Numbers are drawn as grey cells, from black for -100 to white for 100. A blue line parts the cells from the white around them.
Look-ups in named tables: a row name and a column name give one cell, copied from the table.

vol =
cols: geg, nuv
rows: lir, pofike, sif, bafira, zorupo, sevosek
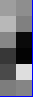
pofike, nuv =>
0
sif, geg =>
6
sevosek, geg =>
-2
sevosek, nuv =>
4
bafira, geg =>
-57
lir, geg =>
24
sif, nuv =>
-92
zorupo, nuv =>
74
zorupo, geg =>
-42
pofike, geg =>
44
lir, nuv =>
11
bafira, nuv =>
-98
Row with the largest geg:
pofike

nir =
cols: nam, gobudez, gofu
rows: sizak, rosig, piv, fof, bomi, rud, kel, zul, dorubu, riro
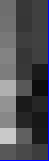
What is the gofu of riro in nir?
-52
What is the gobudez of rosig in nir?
-58
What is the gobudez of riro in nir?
-43
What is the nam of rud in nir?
38
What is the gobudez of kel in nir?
-80
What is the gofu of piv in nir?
-49
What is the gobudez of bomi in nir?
-56
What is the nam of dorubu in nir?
58
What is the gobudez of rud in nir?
-31
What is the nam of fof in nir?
3

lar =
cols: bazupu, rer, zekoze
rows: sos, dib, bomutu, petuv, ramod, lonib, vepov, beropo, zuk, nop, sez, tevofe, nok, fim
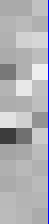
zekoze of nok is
42
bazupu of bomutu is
39
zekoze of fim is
34
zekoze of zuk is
59
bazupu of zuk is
-53
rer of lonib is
82
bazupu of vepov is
36
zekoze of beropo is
15
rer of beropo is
63
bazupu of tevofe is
34
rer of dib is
46

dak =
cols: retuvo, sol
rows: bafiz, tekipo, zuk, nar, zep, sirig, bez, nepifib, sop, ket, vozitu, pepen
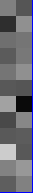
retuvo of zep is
-8
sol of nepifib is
6
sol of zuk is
-8
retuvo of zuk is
-13
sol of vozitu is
19
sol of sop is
-28
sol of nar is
-6
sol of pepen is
1
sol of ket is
-31
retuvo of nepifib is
-43
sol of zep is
13
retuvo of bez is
27
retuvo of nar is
-29
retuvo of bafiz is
0
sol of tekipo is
13
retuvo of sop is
-30
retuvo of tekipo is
-64
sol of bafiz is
-33
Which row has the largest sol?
vozitu

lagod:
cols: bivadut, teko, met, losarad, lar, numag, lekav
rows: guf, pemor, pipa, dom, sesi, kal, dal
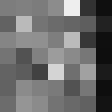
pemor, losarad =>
-16
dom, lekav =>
-89
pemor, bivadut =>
-23
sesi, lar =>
-13
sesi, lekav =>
-79
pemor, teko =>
46
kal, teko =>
9
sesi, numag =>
26
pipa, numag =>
-57
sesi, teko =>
-28
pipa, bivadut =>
4
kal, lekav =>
-89
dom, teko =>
-36
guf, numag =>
-61
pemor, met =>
-9
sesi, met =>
-49
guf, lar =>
87
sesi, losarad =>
66
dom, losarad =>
22

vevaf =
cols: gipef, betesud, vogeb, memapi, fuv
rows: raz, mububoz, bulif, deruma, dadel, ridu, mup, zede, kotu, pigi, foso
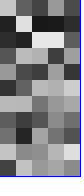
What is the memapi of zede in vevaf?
9
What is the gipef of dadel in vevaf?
20
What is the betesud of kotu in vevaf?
-71
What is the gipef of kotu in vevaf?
-11
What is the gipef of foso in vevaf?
-48
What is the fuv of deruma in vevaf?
25
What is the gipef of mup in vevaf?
45
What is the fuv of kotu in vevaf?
-36
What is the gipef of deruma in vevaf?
-33
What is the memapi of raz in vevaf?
20
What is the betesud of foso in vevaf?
52
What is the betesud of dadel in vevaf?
-42
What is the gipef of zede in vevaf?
-27
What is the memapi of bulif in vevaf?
81
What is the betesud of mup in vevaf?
44
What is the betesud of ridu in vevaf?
-23
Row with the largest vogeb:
bulif

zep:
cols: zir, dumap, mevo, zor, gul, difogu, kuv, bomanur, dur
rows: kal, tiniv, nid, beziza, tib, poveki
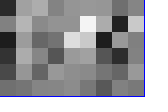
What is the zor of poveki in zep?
5
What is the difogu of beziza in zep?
26
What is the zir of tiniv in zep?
1
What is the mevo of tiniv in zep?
8
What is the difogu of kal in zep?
19
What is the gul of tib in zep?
11
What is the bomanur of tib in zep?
-20
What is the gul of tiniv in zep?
15

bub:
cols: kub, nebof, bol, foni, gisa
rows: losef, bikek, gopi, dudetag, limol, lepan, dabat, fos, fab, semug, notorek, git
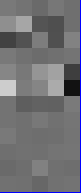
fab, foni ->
-13
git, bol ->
-19
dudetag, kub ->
-5
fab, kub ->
-5
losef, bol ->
-17
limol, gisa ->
-51
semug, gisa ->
-8
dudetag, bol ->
-15
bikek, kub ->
12
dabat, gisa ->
-4
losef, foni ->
-7
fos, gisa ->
-8
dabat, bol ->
-23
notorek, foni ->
-12
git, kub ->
-11
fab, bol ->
-14
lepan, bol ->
4
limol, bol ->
17
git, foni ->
-11
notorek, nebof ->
-14

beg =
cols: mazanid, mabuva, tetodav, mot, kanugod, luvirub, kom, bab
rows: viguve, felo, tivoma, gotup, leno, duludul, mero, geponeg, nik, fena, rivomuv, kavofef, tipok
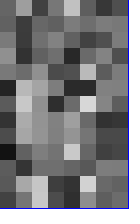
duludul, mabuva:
44
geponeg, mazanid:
-60
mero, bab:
-27
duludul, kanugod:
-67
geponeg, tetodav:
15
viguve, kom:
-57
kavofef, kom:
-18
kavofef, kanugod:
-60

